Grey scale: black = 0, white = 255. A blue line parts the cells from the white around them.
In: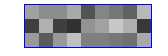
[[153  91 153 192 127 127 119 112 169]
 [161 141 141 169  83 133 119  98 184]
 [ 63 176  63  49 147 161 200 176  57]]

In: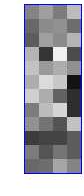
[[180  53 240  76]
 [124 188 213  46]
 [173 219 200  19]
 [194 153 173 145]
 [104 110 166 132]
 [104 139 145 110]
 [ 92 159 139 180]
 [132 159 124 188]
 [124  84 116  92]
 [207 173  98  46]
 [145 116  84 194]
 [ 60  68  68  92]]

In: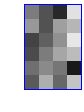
[[ 75 124 166 188]
 [152  82 159 182]
 [ 67  96 145 231]
 [111 138 118  25]
 [ 90 174 103 196]
 [124  82  40 225]]

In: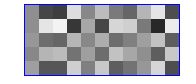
[[143 229 243  55 167  70 214 207 122  40 236]
 [136 181 188 115 159 109 194 167 143  94 200]
 [151 109 102 181 136 173 109 128 159 194  94]
 [159  86  86 207 128 200  94 115 151 214  78]
 [143  70  62 221 136 188 122 102 181 229  78]]

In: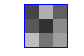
[[191 117 159]
 [ 88  50 139]
 [ 68 175  96]]

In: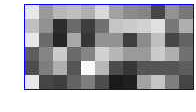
[[ 93 133 203 106 133 209 183 154 154 203 175 113]
 [231 154 183 191 175 217 162 139 133  70 146 120]
 [ 77 126 175  85 251 183  77  54  85  85  85  93]
 [231  70  62  99 126  77  26  32 162 197 126  70]
 [191 146  46 106  62 113 197 203 209 224 120 175]
 [231 106  38 168  54 146 146  62 139 191  70  99]]

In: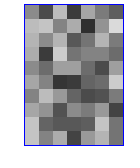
[[172  59 204 116 131 131 108]
 [139  75 188  59 166 123  94]
 [180 139 180  88 116 180 123]
 [196 131 172  67 153 180 116]
 [139 108 159 159 108  75 159]
 [131 188 153 100  75  82 123]
 [188 196 131 172  47 147 218]
 [196 100  88  88  94 196 116]
 [166 147  82 139 123 153  67]
 [166 131  53  59 100 108 204]]

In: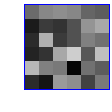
[[ 35  51 168 206  87 191]
 [ 43  21 154 142  66 121]
 [107 135 142 135 101  93]
 [183 128 121   5 113  93]
 [ 43 176  59  81 128 113]
 [ 27  59  51  81 148 168]]
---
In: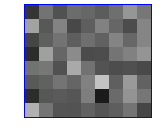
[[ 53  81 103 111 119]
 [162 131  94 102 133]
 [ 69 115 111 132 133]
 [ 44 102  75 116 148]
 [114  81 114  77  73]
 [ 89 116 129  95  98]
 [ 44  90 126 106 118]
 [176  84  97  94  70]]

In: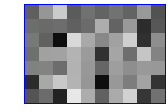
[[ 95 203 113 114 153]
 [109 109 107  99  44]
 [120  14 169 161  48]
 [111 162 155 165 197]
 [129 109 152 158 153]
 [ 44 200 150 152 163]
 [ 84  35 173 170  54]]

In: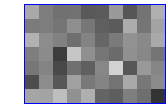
[[169 113  89 153 115]
 [123 117 119  91 117]
 [177 129 131 122 137]
 [126  60 143 107 135]
 [119  73  96 210 153]
 [ 77  87 121 115 119]
 [165 190 175  94 110]]

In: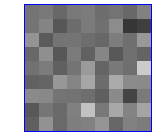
[[116 104 123 115 129]
 [116  87 123 140  63]
 [148 116 109 125 152]
 [104  87  97  88 100]
 [113  96 154 121 203]
 [ 97 151 166 170 138]
 [138 116 110 138 122]
 [ 88 106 194 168 164]
 [ 95 105 129 103 123]]

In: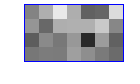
[[131 233  97 220]
 [149 174 176 135]
 [ 93 120  41  97]
 [119 123 142 107]]

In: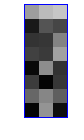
[[157 198]
 [ 25  70]
 [ 51 131]
 [ 65 161]
 [  9  50]
 [ 60  55]
 [103  95]
 [  5  14]]

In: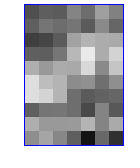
[[ 79  91 109 129]
 [ 95 109  91 102]
 [ 63  91 180 170]
 [ 95 118 234 211]
 [174 171 216 197]
 [222 180 144 143]
 [222 180  91 102]
 [ 95 118  73  88]
 [174 153 180 170]
 [142 135  19  48]]

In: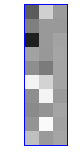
[[ 91 155]
 [127 153]
 [ 31 163]
 [162 165]
 [142 164]
 [243 164]
 [142 155]
 [138 164]
 [148 161]
 [191 165]]
